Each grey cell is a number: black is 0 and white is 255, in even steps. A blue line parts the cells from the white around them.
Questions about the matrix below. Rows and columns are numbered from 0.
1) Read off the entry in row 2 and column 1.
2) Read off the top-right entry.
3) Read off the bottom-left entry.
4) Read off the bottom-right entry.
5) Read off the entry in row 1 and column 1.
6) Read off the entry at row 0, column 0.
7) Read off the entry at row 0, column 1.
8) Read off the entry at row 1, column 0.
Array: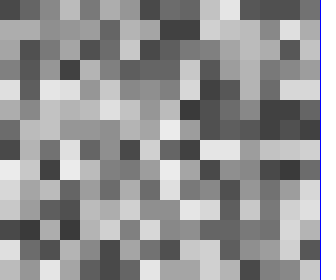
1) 80
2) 114
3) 187
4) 200
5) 173
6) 73
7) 101
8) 173

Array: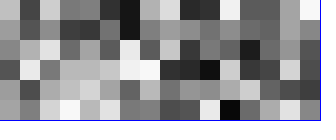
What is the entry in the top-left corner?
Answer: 192
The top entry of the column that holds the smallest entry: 241
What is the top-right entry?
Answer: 248
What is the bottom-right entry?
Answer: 135
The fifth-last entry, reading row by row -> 8
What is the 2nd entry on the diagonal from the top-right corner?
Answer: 164
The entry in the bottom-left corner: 164
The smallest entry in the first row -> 21
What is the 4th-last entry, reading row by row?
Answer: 107
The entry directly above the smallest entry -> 172
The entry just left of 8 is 234
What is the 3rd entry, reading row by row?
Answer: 206
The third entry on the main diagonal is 226
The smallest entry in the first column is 84
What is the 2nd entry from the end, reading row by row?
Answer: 226
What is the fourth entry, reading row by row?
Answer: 121

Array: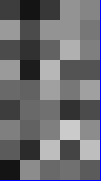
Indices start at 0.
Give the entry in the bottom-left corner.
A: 20
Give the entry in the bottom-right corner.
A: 91
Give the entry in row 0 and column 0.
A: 61
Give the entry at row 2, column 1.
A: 49
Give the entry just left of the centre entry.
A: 98
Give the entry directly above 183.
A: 98
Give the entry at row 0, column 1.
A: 20
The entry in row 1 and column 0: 154
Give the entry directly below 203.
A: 68

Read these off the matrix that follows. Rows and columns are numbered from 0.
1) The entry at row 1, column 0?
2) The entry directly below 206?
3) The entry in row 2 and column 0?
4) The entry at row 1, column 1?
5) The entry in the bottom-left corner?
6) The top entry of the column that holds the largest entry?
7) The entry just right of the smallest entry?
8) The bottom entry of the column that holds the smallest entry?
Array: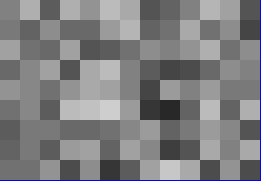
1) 121
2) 113
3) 161
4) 99
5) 113
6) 187
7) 99
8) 199

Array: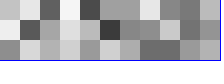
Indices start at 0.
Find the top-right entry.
187
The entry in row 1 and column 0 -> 238
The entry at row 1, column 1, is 89
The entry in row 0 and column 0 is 195
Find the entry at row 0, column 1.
231
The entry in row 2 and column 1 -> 216
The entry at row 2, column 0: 142
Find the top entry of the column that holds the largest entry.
245
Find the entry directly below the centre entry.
208
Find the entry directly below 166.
179

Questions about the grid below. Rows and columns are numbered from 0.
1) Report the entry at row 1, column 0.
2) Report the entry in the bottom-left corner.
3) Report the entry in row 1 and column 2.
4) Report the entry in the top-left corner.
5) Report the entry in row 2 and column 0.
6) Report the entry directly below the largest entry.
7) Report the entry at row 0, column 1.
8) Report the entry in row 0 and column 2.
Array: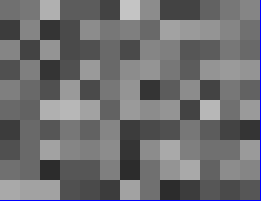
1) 60
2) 169
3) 52
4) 112
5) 133
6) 127
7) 119
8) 176

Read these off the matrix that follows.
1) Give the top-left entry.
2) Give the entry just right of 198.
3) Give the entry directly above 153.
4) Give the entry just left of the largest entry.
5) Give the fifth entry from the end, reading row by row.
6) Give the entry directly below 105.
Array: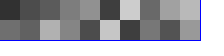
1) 49
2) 62
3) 185
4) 62
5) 198
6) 119
